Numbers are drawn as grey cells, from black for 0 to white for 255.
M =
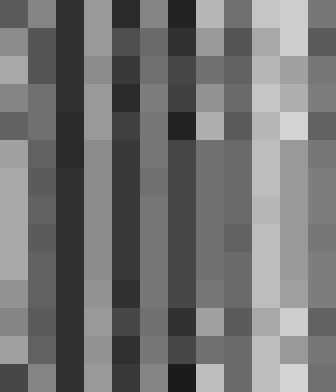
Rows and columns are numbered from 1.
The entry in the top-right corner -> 119
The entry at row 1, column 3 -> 49
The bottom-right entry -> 112
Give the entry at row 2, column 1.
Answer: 139
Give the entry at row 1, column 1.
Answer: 91
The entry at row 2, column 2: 85
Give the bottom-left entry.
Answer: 71
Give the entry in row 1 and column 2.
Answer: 132
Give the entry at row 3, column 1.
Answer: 168
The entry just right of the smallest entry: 189
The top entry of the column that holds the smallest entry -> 35
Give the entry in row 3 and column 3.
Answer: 49
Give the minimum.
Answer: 27

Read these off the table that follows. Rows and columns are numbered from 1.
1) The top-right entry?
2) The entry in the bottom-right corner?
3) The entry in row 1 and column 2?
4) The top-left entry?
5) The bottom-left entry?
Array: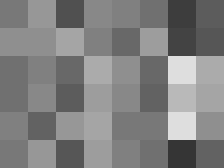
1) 92
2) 98
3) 151
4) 120
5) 120
